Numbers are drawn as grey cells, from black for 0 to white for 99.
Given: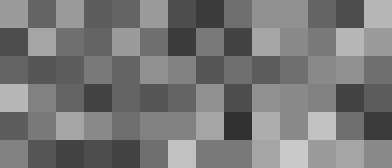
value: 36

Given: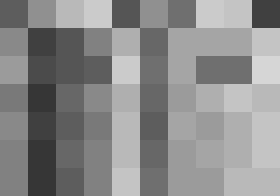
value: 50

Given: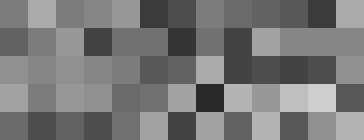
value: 63

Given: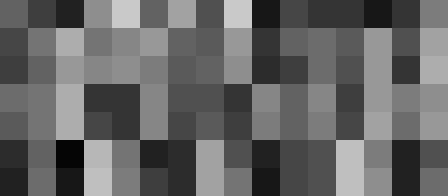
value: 17

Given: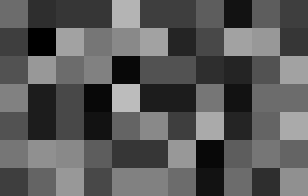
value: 46

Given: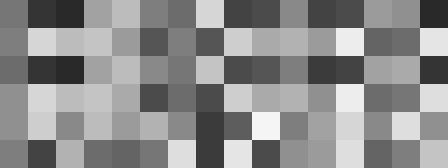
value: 56

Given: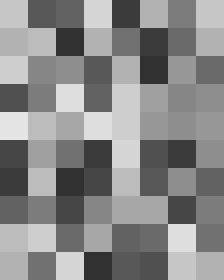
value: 73

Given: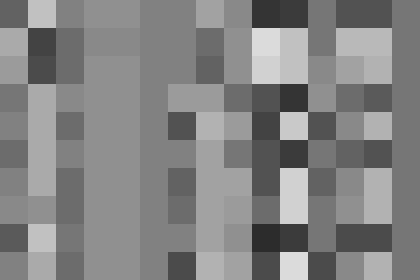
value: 35

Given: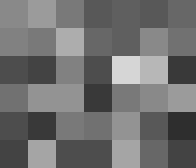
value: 30
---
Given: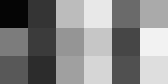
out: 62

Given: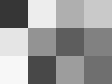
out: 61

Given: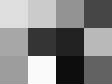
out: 5

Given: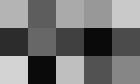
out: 74

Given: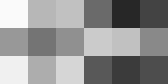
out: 83

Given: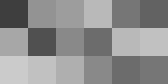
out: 68
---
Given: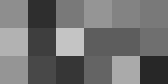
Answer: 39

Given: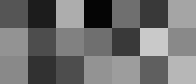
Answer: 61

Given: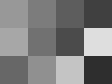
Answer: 56

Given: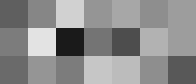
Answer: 73

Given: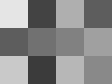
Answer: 23

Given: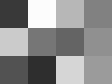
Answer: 18

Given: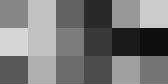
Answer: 30
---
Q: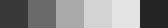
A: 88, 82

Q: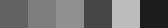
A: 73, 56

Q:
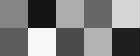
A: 96, 83

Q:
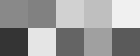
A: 93, 89

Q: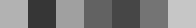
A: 77, 69

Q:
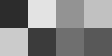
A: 88, 79

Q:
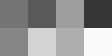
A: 97, 82

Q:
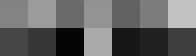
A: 75, 66
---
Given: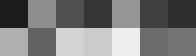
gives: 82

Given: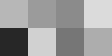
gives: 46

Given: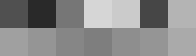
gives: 52

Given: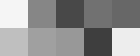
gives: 59

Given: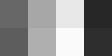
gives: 97

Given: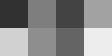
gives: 39

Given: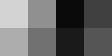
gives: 10
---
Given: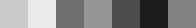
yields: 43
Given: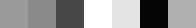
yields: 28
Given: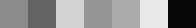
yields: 82
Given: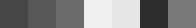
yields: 41
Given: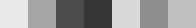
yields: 29
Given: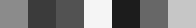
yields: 32
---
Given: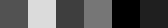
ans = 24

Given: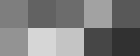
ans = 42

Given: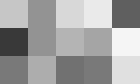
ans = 84

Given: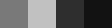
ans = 18

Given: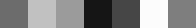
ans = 60

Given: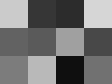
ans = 17

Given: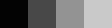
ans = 57

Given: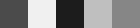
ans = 11

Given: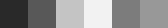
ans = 76
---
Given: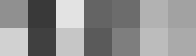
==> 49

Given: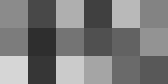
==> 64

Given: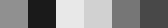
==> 81

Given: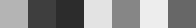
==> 52

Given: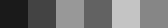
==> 38

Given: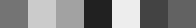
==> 92

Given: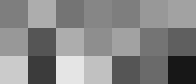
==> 33

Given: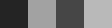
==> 63
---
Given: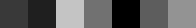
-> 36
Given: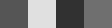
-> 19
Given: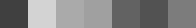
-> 32
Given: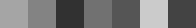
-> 79
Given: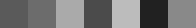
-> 13
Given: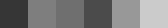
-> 59
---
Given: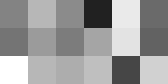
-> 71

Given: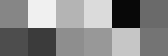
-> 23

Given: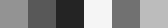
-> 34

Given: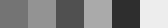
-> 57

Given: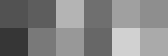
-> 47

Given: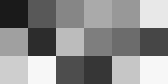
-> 96

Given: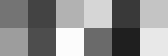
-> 30

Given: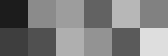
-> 31
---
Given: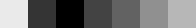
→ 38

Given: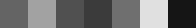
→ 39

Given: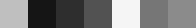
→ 46

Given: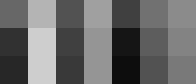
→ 40

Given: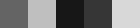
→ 39

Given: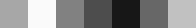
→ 50
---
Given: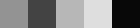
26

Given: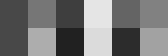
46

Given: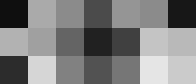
66

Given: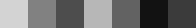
50

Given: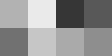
91

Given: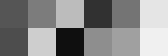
48
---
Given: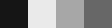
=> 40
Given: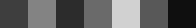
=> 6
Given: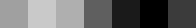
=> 23
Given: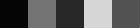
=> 32
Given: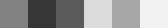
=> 94
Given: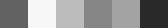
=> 16
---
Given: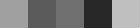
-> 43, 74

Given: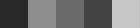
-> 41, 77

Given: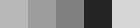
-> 50, 83

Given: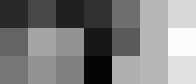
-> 9, 98

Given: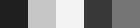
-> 94, 94

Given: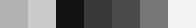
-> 22, 94
